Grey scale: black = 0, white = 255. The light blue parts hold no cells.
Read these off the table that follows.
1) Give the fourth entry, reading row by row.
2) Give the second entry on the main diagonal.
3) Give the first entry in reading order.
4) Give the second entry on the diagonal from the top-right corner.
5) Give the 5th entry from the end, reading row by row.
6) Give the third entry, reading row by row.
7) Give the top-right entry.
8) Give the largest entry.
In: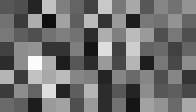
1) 194
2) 59
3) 87
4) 147
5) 21
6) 36
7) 147
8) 252

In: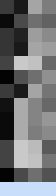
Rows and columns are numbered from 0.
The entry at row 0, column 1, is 25
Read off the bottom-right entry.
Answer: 82
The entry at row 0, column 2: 165
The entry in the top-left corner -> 59
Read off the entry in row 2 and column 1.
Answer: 33
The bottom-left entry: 3
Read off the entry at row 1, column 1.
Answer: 74
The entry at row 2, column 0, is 53
